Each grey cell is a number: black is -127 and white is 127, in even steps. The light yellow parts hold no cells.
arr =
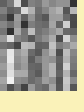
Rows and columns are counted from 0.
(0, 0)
-30
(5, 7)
43
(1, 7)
34
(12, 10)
-41
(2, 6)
-40
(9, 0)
28
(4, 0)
-10
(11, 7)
15
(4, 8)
40
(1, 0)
1
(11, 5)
-7
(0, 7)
7
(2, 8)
30
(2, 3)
-30
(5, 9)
83
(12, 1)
-47
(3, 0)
6
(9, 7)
51
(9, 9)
81
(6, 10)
41
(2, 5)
-24
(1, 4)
49
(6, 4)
52
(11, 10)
9
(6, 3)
59
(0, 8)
19
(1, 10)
54
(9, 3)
27
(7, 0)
24
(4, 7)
20
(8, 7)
16
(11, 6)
30
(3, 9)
78
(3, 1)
-15

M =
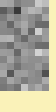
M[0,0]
40
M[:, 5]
[73, 45, -1, -19, 78, 10, -17, 82, 15, 26, 7, 10, 41]
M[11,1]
37
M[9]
[27, 15, -12, 11, 13, 26, 0]
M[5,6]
28
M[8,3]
22
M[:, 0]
[40, -34, -3, 10, 8, 48, 1, 28, 4, 27, 40, -1, -8]
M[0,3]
13
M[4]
[8, 6, -14, 33, -24, 78, 25]
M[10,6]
-46
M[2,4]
12
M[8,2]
3
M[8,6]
23
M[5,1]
52
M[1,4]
53
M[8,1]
36
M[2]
[-3, 22, 7, 25, 12, -1, 38]
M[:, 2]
[-1, -69, 7, 23, -14, 5, 22, -23, 3, -12, 28, 20, -13]
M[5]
[48, 52, 5, -21, 14, 10, 28]
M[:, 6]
[60, 13, 38, -21, 25, 28, -19, 54, 23, 0, -46, 42, 14]
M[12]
[-8, 2, -13, 66, 23, 41, 14]

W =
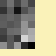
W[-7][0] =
-48
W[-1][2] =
25
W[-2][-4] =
-40
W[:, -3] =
[-59, -108, -36, -32, -17, -70, 25]
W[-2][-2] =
83
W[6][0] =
14
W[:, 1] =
[-13, -34, -26, -42, -21, -40, -38]
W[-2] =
[-69, -40, -70, 83, 46]
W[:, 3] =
[-19, -46, -2, 20, 22, 83, -84]
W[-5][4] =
-5

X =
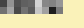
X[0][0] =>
-59
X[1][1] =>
37
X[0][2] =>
-46
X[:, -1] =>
[22, -5]
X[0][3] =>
-31

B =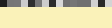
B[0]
-98
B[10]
-9
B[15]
84
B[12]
-15
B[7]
-84
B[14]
-86

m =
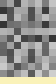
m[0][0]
-2
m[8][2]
63
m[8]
[57, -41, 63, 17, -49, 24, 53, 26]
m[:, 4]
[31, -48, -47, -11, 33, -40, 31, -43, -49, 34, -36]
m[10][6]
14
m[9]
[73, 35, -44, -4, 34, 0, 66, 3]
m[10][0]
14
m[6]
[-22, 32, -49, 55, 31, 63, -22, 69]
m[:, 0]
[-2, -72, 65, -75, 51, 10, -22, -27, 57, 73, 14]
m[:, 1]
[35, -43, -40, -16, 43, -41, 32, -47, -41, 35, -23]
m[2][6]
60
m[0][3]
52
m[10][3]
61
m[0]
[-2, 35, -57, 52, 31, 61, -2, 68]
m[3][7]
4
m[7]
[-27, -47, 54, 43, -43, 49, -25, 50]
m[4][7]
56
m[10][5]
73
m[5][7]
-73
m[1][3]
37

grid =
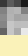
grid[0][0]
-72
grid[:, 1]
[-36, 48, 51, 70, 70]
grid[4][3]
104
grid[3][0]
5
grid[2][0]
12
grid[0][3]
-101

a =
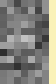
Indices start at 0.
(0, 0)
17
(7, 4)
-33
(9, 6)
23
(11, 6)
3
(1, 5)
-59
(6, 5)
-72
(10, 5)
29
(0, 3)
-13
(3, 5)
-48
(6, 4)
30
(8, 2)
-38
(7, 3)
-35
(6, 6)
-29
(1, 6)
17
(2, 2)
2
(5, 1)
51
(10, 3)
-33
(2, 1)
-11
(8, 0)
22
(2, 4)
-11
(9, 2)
-78
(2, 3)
0
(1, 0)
-35
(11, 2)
-29
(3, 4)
5

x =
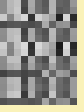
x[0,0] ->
12
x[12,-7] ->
38
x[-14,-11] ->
12
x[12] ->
[11, 48, 58, -43, 38, -17, -35, 43, -21, -32, 26]
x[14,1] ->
-36
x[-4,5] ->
-28
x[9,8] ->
-18
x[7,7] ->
26
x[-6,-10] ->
42
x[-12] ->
[-53, -42, -39, -46, -51, -42, 42, -29, 17, 22, -54]
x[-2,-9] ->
73
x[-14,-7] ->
37
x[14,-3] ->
13
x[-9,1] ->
6
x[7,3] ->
83
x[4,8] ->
-21
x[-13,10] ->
-84
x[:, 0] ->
[12, 12, 74, -53, 14, 12, 77, 67, 12, 10, -61, 13, 11, 15, -46]
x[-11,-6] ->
-29
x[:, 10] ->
[22, 7, -84, -54, 27, 24, -87, -74, 32, 24, -49, 26, 26, 27, -44]
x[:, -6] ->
[-18, -17, 81, -42, -29, -18, 86, 75, -28, -16, -51, -28, -17, -33, -37]
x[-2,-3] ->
-25
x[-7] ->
[12, 63, 64, -62, 44, -28, -51, 63, -19, -42, 32]
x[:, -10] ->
[55, 53, 5, -42, 58, 57, 6, 2, 63, 42, -43, 54, 48, 67, -36]
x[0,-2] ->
-33
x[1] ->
[12, 53, 72, -60, 37, -17, -33, 52, -37, -30, 7]
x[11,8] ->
-19
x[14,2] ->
-35
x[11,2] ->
59
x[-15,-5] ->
-38
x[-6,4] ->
34
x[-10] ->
[12, 57, 69, -52, 42, -18, -40, 54, -27, -34, 24]

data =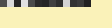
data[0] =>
-50
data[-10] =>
97
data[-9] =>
-52
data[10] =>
-76

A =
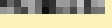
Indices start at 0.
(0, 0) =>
-81
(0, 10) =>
-9
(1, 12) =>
-60
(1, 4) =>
36
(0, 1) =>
-23
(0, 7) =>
-78
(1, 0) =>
23
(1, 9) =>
0
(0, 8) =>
28
